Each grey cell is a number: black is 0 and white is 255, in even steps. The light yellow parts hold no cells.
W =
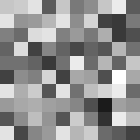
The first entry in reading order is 198
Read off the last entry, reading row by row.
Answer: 65
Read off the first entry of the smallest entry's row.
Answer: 154
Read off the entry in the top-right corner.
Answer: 91
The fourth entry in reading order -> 91
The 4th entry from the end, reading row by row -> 204
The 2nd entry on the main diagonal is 148
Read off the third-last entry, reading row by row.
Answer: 107
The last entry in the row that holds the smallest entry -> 148
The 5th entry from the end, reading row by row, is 182
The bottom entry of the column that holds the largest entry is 91
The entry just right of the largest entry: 168
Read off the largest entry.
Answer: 254
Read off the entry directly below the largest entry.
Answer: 235
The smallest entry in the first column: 65
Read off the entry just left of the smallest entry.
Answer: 79
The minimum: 27
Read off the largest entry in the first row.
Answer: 235
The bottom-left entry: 227
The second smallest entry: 49
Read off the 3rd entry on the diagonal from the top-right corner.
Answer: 174

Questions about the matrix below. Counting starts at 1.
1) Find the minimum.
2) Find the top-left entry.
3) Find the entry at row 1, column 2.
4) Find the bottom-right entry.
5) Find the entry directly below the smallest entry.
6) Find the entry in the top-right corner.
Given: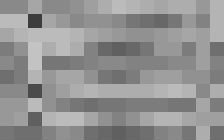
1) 61
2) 137
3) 137
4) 111
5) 187
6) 180

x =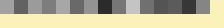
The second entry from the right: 55
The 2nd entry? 98
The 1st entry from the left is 161
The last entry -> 133

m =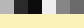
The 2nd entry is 42
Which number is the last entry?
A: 107
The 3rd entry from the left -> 12

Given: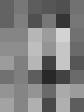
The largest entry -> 211
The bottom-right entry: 93
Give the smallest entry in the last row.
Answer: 73
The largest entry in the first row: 119
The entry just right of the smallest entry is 66
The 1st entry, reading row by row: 99
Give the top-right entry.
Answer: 113
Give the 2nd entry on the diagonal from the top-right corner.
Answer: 53
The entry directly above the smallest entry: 66
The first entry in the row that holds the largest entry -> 133
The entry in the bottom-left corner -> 163
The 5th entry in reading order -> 80
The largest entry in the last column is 156
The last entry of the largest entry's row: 113
